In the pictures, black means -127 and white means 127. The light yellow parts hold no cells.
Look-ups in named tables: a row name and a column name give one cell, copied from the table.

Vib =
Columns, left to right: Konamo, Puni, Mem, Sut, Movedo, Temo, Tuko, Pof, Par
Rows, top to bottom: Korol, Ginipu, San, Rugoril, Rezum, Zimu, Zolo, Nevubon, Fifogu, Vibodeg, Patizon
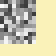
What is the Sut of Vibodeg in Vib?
38
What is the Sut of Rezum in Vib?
-31
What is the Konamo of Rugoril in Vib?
72
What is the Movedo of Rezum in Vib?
113
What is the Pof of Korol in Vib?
24
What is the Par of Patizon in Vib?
114
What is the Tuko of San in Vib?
12
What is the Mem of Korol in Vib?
16
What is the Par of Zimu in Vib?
71
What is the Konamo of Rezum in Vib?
-56
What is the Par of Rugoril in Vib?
-67
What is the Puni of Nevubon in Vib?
-71
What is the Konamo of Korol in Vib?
-26
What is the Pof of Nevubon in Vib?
89
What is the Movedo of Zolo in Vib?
19
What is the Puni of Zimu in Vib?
96
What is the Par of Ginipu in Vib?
44
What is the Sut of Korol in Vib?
78
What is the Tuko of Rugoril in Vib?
110
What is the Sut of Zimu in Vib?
-32

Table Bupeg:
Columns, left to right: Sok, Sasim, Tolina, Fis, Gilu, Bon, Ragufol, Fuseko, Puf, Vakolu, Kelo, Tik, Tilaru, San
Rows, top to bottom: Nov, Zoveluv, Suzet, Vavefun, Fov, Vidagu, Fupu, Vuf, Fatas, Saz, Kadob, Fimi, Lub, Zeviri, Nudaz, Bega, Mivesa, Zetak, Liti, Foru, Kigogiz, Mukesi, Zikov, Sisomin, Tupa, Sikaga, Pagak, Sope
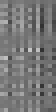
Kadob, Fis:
-9
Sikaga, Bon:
10
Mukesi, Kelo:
-75
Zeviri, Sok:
-5
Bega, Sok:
-5
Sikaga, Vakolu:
15
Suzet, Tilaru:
3

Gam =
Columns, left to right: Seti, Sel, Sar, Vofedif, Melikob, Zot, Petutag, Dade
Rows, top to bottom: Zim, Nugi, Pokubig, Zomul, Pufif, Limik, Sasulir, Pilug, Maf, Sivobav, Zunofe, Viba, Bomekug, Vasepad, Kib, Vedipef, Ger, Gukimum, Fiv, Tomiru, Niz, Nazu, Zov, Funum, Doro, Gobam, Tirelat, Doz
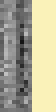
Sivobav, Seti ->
-21
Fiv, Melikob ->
-29
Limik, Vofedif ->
21
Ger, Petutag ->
-26
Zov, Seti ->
-30
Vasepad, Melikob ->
-25
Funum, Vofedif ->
12
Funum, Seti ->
12
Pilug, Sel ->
-1
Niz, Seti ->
-12
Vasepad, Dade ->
-18
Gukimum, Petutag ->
-9
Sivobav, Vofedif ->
28
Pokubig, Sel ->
-5
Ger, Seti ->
-12
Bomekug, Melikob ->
-23
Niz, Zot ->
-41
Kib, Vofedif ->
15

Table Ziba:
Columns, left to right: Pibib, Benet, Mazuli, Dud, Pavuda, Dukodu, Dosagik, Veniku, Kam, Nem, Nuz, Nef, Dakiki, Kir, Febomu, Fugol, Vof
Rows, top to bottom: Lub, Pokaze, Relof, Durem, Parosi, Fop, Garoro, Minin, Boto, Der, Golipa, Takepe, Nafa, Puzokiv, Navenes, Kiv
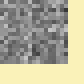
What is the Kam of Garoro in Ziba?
3
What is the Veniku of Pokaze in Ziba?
-3
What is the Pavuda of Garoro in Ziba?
1
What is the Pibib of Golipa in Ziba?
-39
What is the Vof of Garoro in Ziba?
45
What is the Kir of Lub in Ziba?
30
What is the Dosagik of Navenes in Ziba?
68
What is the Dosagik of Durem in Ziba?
-8
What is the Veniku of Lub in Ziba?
54
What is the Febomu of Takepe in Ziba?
21
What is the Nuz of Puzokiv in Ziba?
-4
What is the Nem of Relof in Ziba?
-32
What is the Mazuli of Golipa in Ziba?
-6
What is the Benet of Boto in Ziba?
24
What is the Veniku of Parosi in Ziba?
29
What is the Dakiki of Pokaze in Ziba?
-2
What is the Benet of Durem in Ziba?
46
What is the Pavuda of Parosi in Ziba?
27
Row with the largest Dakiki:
Minin

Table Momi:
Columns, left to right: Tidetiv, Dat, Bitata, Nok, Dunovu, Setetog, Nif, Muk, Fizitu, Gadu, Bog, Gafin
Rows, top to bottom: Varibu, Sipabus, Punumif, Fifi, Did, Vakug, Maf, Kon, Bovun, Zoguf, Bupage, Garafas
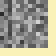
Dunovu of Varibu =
-14
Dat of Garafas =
-26
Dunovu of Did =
59
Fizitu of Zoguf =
-18
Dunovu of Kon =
15
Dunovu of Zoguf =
50
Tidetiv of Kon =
-18
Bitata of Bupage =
37
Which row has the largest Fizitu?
Vakug

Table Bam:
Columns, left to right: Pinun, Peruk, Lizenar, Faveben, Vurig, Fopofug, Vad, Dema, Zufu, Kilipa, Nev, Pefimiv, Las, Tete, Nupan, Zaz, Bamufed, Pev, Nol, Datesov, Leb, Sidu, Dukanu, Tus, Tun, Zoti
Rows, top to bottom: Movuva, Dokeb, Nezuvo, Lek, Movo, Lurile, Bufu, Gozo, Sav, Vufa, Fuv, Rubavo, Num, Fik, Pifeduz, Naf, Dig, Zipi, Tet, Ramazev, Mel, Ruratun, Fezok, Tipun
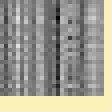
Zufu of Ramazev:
-19
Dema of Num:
0
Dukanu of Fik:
41
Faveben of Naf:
-12
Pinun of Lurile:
22
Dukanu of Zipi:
29
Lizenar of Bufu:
22
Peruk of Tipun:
-26
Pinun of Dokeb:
-2
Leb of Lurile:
-34
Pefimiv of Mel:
-13
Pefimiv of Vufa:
-12
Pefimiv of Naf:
-12
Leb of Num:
-20
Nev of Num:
43
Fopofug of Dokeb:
1
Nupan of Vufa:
-54
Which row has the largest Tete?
Vufa

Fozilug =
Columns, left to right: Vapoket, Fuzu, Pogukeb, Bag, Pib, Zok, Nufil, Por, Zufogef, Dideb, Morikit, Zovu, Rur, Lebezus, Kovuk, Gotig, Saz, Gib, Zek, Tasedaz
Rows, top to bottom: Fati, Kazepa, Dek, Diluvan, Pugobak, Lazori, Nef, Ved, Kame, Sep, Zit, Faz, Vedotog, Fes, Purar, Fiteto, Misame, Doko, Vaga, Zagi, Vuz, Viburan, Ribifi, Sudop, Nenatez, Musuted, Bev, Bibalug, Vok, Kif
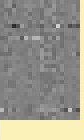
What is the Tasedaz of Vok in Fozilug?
-4
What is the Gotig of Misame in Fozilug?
14
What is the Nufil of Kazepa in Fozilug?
16
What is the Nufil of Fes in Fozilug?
-1
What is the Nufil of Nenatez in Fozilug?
-1
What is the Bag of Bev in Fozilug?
-3
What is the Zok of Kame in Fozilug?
-1
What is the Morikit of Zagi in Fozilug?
-7
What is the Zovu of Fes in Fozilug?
14
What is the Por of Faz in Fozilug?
-8

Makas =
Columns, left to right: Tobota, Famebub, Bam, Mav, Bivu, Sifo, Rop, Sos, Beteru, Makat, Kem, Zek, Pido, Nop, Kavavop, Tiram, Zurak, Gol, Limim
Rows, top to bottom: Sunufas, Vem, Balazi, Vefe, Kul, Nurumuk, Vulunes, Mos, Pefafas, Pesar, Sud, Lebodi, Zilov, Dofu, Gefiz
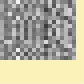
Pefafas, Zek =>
-24
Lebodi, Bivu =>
-24
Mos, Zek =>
-39
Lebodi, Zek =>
-59
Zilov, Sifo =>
-10
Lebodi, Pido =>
-28
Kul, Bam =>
5
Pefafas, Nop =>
-47
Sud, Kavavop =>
-46
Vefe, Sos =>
44
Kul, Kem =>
50
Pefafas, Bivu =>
19
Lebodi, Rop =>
4
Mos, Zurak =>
56
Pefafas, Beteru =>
-12
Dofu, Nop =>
-11
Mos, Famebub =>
-4
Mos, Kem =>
-9
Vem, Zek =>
-29
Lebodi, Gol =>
87

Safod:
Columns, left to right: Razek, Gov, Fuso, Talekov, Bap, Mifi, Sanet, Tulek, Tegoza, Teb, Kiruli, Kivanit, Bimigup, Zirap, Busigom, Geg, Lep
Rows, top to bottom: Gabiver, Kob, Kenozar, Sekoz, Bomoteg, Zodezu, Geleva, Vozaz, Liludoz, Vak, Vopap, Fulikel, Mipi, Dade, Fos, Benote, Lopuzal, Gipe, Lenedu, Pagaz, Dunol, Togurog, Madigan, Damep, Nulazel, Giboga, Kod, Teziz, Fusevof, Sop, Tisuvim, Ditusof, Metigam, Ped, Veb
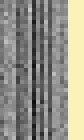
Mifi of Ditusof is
-10
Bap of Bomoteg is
-38
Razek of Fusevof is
5
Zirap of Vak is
-3
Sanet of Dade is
-24
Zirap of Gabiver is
15
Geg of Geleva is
-15
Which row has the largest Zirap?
Lenedu

